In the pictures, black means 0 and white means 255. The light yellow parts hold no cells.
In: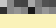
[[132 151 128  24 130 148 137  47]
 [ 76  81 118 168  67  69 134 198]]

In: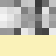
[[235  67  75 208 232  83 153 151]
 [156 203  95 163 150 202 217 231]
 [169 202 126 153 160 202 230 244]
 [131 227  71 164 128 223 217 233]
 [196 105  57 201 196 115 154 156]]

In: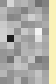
[[169 187 164 136 183 146 139]
 [165 195 173 164 163 148 182]
 [138 148 147 190 196 172 166]
 [133 119 195 159 190 114 150]
 [172 191 176 179 136 156 149]
 [166 178 162 178 143 197 171]
 [172 222 155 160 181  29 208]
 [148 243 179 200 146 194 206]
 [170 160 149 143 185 182 201]
 [158 188 207 176 139 134 177]
 [143 171 161 130 152 157 185]
 [128 113 162 181 173 214 144]]

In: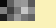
[[ 99 118 154 101  29]
 [142 198 119  64 129]
 [ 89 153 148  97  10]]

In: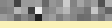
[[151 119 136 111 108 134 147 125 157 144  31 112 132 105 143 155]
 [100 133 198 116 134 137 183 164 141 130 235  61 164 182 132 125]
 [175  81 157 139 165 131 203 139 150 104 159 154 154  66 141 134]]

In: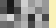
[[147 171  74 178 148 105 112]
 [ 71 193  44 164 110 216 171]
 [149 127 178 192  63  30  75]
 [152 182 155 208 118  24  89]]

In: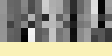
[[ 55  87  64 159 138  17 134 119 196 113  91 238   2  91  97 149]
 [ 57  87  87 157 138  14 135 115 196 103  92 241  10  92 100 148]
 [168   5 183 129 118  32  81 162 184 185 111  45 136  98  66 147]
 [ 90  53 186 147 131  12 140  96 188  40  98 179  82  97 112 145]
 [152   6 223 139 103  44 110 165 176 201 111  75 128 100 106 150]
 [159   6 220 136 104  44 106 168 173 205 112  78 134 100 103 149]]
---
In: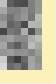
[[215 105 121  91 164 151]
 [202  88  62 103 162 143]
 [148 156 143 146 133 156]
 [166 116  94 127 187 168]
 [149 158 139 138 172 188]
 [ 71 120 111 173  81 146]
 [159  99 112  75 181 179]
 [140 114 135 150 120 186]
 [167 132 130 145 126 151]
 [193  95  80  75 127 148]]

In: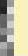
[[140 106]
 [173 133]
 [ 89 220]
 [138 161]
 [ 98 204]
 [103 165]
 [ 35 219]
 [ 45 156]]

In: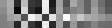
[[128 133  37 200  56  31 234  42 163  77 151  94 105 132 109 108]
 [129 160 170  83 242 214  60 225 154 253 167 200 171 166 153 137]
 [140 169   7 215  46  21 234  41 167 101 130 139  99 159 120  89]
 [149 173  42 188  56  47 238  28 161  80 167 134  98 147 108  83]]

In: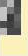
[[181  74  72]
 [ 77  64  89]
 [196  57 102]
 [198 119  80]
 [124 181  69]]

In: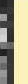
[[133  55]
 [152  55]
 [104  59]
 [132  54]
 [ 35  55]
 [118 100]
 [209  46]
 [196  50]
 [ 64  63]
 [156  49]
 [ 51  58]
 [ 36  49]]

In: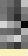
[[105  82  56 108]
 [158 178 211 125]
 [108 102  80 178]
 [213 172 143  10]
 [122  87  44 114]
 [114  88  67 131]
 [118 106  76 193]]

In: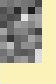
[[126  99 145 156 112 221]
 [114 140  93  89  99 217]
 [154 190  98 143 140 102]
 [118  54 100 109 164 135]
 [164 107 129 133 102  65]
 [ 73 106 158 148 133 160]
 [ 93  75  85 227 157 165]
 [ 79 102  43 119  27 125]
 [127 115 128 117 113  70]]
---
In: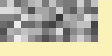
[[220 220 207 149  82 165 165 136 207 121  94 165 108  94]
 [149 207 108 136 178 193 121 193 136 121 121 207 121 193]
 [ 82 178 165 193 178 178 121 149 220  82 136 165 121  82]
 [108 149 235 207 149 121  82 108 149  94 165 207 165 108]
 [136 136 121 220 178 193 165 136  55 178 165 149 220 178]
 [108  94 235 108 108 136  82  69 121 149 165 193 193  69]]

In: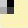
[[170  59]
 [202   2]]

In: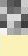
[[131 219 219  90]
 [ 76 204 131  62]
 [243 172 158 188]
 [204 104 116 188]
 [146  90  76 204]]

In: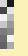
[[110 242]
 [ 70 227]
 [242 183]
 [ 98 169]
 [199 153]
 [124 137]
 [214  25]]

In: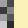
[[ 58 132]
 [160  88]
 [160  74]
 [200  44]]

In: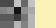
[[131 143  20 143 168]
 [103 103 181 131 181]
 [ 89  89  59 116 181]
 [ 74  74 195 103 195]]
